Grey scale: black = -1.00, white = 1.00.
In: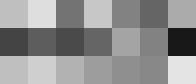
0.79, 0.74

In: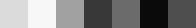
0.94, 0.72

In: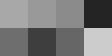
0.60, 0.32

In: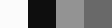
0.97, 0.15

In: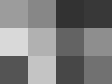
0.70, 0.54

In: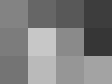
0.56, 0.46
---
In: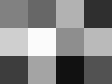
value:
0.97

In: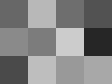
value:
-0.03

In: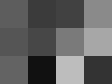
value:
-0.44

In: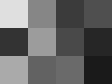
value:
0.22

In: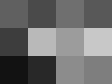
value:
0.45

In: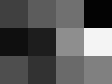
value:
-0.77

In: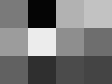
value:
0.85
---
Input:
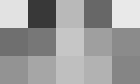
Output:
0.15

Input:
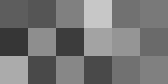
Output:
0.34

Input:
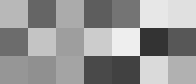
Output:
0.18

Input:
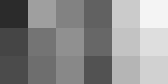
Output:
-0.41

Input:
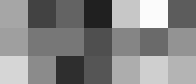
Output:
0.68

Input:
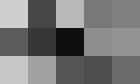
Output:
0.56
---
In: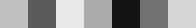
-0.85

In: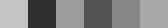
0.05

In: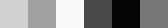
-0.97

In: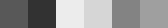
0.03

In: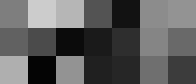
-0.86

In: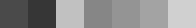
0.16

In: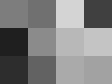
-0.76

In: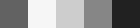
-0.74

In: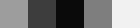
0.89
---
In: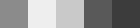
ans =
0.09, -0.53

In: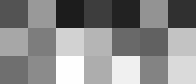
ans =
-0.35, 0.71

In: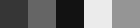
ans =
-0.58, 0.17

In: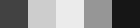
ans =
-0.48, -0.83

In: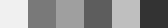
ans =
0.88, -0.60

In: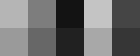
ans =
0.42, -0.58

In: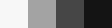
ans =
0.94, -0.84

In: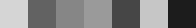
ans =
0.67, -0.78

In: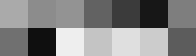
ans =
0.33, -0.28
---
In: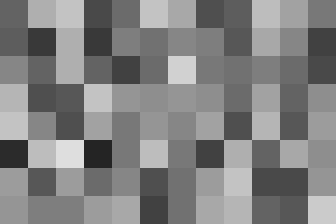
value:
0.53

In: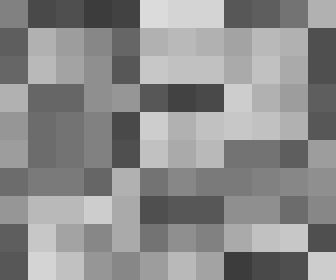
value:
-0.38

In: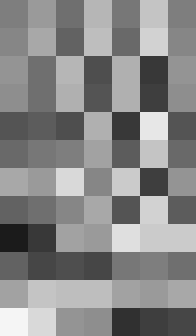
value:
-0.13

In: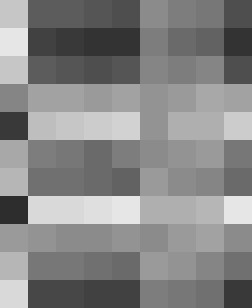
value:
-0.28

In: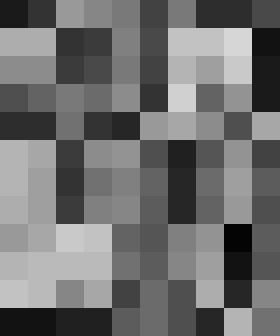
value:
0.20
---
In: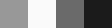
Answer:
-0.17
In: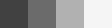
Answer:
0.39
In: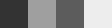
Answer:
-0.28
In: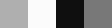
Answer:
-0.88
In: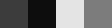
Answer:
0.79
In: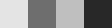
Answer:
0.50
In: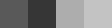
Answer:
0.36
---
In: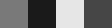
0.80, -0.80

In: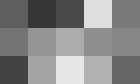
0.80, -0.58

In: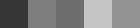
0.54, -0.58

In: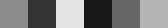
0.79, -0.82

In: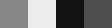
0.86, -0.86

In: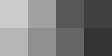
0.60, -0.60
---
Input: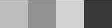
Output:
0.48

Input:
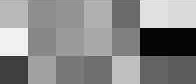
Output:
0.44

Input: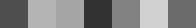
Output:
-0.39

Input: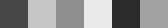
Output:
-0.44

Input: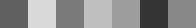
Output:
-0.25

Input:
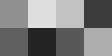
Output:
0.14
